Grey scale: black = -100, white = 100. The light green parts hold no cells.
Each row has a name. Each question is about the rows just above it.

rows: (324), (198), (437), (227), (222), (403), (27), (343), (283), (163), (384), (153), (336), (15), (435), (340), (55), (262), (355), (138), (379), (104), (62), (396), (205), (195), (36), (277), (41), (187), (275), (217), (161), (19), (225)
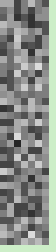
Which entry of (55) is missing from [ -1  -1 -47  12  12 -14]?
[-36]
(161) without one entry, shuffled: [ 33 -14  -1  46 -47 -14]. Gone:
[12]
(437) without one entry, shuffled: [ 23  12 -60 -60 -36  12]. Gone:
[-26]

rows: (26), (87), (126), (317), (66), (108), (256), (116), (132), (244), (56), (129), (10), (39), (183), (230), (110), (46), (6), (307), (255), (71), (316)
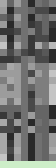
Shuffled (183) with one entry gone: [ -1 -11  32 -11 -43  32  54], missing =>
[12]
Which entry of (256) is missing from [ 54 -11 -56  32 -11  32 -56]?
[44]
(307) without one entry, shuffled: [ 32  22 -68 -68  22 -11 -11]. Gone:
[-21]
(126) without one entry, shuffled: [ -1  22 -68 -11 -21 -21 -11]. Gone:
[-43]
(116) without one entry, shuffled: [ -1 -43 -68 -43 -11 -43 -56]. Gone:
[-31]

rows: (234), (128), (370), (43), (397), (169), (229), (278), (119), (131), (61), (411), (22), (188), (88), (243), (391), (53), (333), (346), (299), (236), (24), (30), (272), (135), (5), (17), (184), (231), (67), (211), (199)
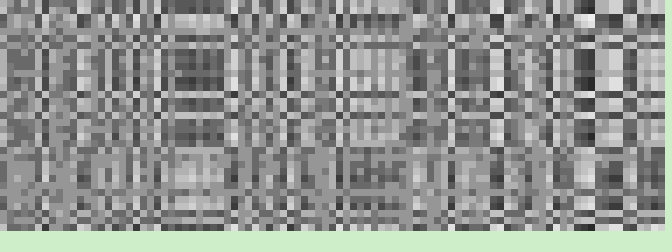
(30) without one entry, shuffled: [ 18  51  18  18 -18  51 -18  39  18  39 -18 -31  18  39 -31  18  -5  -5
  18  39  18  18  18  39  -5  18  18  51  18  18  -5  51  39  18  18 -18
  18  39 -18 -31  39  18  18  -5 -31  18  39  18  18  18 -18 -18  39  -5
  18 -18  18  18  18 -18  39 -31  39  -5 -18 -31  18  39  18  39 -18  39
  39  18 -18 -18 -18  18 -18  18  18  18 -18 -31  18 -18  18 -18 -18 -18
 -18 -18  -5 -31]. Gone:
[29]
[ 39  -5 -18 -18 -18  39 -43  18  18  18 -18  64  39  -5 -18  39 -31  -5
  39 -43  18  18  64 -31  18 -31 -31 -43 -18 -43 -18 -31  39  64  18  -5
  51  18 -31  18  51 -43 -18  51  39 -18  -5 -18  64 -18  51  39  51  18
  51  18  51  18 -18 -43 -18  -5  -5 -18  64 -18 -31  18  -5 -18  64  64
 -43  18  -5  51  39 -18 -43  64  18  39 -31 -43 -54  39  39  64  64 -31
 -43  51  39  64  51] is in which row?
(131)
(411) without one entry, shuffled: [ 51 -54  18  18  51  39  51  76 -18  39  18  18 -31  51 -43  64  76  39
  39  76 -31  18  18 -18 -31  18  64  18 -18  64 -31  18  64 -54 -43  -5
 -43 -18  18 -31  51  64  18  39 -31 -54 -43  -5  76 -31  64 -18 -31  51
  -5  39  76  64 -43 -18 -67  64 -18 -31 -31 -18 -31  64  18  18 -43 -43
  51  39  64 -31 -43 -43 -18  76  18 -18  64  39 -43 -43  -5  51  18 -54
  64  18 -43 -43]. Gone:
[6]

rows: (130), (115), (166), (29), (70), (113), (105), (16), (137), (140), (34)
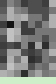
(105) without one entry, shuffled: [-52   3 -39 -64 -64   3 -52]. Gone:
[28]
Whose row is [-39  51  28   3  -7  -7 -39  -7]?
(113)
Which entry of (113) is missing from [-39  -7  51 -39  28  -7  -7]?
[3]
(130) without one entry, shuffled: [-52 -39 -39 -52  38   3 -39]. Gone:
[-17]
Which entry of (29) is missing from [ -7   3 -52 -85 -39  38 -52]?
[16]
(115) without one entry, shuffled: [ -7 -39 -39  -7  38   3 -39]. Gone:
[-28]
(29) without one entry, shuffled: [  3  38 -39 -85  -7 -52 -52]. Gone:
[16]

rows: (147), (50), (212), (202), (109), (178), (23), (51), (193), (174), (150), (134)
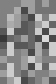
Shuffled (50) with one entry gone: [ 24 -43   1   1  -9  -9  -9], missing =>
[34]
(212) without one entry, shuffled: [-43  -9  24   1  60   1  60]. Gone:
[47]
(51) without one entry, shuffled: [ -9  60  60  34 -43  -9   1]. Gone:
[14]

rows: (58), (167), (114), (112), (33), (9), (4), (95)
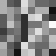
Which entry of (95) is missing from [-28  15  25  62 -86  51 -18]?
[-73]
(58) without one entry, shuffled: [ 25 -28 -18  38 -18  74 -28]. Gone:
[-40]
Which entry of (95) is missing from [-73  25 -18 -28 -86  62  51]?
[15]

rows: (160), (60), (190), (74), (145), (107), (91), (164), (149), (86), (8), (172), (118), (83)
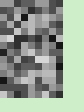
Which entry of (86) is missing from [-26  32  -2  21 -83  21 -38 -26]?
[-49]
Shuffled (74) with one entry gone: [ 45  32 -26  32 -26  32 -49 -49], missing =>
[21]
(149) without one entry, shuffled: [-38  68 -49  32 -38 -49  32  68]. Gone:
[9]
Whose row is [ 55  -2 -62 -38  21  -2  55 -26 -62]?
(83)
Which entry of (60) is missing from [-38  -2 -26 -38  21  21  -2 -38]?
[-62]
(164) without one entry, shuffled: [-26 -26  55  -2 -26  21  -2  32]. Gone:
[-73]
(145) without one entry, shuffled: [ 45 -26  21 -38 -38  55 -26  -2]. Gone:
[-13]

